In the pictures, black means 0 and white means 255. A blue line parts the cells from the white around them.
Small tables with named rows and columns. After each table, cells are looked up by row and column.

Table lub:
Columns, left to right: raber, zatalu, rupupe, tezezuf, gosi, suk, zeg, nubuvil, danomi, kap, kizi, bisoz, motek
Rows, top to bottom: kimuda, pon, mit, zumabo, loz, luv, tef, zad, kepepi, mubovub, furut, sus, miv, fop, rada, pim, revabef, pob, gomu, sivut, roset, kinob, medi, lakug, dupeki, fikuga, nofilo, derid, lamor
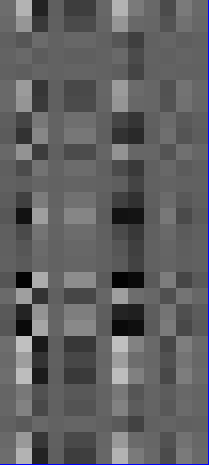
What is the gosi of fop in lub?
134
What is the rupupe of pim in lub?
107
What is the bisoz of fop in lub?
74
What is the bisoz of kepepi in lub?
84
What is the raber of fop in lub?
87
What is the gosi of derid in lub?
73
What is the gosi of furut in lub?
108
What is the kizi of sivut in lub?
116
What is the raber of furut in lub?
95
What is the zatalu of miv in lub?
64
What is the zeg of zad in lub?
96
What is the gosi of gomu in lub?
70
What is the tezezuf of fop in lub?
101
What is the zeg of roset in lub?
92
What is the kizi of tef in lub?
83
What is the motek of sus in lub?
97
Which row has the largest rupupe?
pob

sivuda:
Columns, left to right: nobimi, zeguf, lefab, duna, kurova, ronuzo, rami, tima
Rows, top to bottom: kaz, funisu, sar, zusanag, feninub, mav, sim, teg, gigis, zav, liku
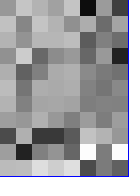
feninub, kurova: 176
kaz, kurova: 196
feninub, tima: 113
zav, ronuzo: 253
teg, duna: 152
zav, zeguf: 34
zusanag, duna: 140
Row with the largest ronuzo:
zav

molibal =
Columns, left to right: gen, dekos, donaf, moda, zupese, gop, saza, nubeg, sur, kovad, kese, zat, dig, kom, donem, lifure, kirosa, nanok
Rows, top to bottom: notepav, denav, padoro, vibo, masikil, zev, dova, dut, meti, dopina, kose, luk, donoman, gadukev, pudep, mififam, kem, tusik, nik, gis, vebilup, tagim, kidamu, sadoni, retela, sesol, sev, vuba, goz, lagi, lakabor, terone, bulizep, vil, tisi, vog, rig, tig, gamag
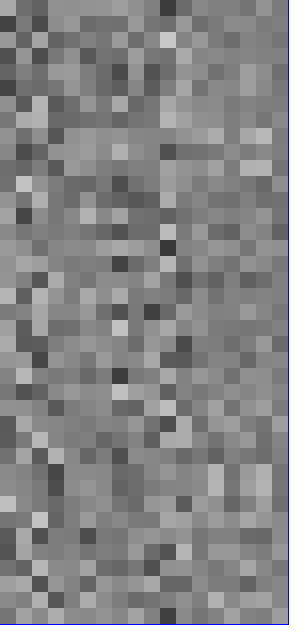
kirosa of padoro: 127
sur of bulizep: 122
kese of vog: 145
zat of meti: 146
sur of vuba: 131
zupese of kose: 153
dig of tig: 127
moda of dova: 89
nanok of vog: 119
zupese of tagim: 140
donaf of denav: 75
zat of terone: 91
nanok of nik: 128
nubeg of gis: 81
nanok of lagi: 116
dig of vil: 118
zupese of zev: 149
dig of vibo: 133
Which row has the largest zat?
tisi

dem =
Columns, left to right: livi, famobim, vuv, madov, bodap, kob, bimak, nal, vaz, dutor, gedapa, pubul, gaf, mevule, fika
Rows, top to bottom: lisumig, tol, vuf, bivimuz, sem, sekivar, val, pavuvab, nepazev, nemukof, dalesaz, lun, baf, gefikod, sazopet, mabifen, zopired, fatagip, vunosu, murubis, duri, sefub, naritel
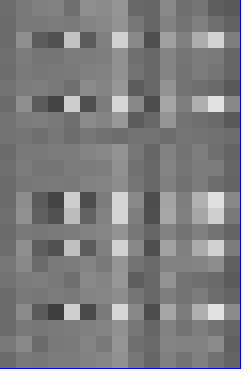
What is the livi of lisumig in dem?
110
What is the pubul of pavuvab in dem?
115
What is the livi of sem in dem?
110
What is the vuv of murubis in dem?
90
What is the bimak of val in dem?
124
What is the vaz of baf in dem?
138
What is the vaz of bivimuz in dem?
112
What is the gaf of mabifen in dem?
171
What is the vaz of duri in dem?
118
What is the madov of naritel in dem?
124
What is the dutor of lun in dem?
103
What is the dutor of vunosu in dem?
103

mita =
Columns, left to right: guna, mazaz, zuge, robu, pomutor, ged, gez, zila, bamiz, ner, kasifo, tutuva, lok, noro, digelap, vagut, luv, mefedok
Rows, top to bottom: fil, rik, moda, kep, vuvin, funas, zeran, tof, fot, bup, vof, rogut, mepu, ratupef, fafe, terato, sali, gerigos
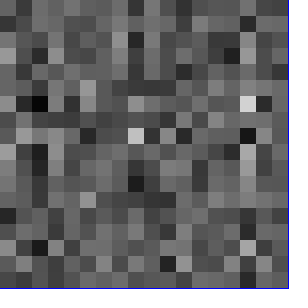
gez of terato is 110
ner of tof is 75
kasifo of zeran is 92
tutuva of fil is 50
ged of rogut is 89
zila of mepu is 69
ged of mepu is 146
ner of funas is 56
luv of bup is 69
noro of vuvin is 98
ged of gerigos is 106
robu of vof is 127
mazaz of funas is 92
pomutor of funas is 96
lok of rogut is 58
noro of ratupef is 81
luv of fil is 70
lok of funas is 85
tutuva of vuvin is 44
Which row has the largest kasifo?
fot

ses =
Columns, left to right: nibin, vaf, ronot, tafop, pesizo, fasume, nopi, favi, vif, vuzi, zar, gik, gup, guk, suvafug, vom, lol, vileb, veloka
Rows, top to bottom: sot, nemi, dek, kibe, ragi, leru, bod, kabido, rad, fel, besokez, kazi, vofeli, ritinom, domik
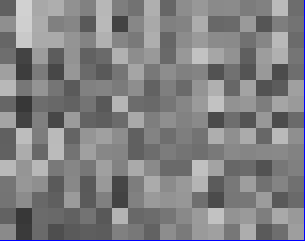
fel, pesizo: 115
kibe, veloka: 117
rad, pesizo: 100
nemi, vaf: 207
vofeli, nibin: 116
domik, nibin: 138
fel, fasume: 160
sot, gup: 152
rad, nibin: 96
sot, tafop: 174
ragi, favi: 117
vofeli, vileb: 89
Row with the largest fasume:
fel

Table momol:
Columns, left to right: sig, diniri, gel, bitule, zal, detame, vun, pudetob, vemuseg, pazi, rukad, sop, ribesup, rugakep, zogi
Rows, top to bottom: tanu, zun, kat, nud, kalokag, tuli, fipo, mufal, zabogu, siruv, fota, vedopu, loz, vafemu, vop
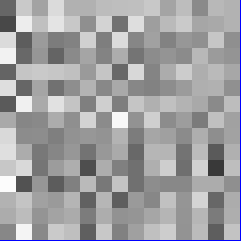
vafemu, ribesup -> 182
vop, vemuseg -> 160
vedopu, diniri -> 82
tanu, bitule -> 219
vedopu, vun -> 120
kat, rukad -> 130
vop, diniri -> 244
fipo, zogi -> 189
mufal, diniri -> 134
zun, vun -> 211
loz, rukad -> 193
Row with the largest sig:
vedopu

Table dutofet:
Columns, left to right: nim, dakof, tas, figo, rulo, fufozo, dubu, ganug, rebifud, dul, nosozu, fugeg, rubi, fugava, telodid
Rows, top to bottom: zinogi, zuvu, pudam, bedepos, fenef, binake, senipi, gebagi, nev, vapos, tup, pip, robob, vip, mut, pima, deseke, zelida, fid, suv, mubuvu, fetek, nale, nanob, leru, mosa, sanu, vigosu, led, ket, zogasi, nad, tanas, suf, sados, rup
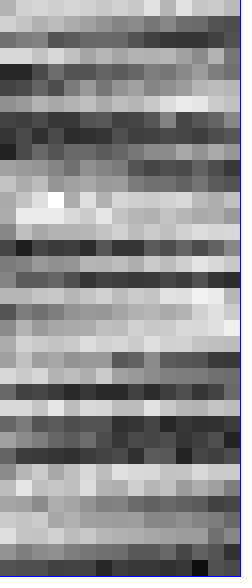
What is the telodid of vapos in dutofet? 151
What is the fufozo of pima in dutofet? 43
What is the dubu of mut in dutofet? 194
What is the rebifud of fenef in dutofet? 102
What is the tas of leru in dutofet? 69
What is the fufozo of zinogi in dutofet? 208
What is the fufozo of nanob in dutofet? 174
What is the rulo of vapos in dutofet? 105
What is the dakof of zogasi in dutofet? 228
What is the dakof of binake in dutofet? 73
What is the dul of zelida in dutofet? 58
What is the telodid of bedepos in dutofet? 118
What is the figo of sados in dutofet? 145
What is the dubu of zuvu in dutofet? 148
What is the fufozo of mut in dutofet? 182
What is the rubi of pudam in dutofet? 54
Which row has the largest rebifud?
ket

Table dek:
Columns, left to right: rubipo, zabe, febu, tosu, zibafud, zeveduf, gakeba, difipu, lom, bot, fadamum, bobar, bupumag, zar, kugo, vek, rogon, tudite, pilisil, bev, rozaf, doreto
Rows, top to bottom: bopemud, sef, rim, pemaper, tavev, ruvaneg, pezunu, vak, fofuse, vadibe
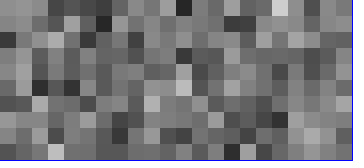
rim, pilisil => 164
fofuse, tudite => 95
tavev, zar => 96
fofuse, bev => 170
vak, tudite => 50
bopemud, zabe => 148
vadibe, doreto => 114
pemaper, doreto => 133
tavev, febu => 84
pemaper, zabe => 149
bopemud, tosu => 70
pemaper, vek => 110
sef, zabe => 140
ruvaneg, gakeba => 89
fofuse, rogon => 110
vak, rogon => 70

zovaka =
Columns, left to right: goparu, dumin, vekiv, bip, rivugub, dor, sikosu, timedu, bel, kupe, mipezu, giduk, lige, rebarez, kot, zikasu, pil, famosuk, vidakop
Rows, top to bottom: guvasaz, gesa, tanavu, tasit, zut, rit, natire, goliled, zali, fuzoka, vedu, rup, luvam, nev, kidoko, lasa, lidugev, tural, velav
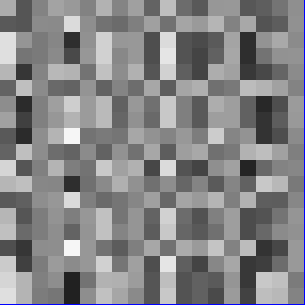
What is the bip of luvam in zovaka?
151
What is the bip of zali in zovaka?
180
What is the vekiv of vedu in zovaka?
128
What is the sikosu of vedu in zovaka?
201
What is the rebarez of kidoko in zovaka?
112
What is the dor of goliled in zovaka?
155
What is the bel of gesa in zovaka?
127
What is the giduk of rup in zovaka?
102
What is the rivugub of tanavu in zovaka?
46
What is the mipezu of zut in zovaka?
209
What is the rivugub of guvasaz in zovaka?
153
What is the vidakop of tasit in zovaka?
147
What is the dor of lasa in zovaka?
151
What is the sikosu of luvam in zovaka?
106
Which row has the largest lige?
rit

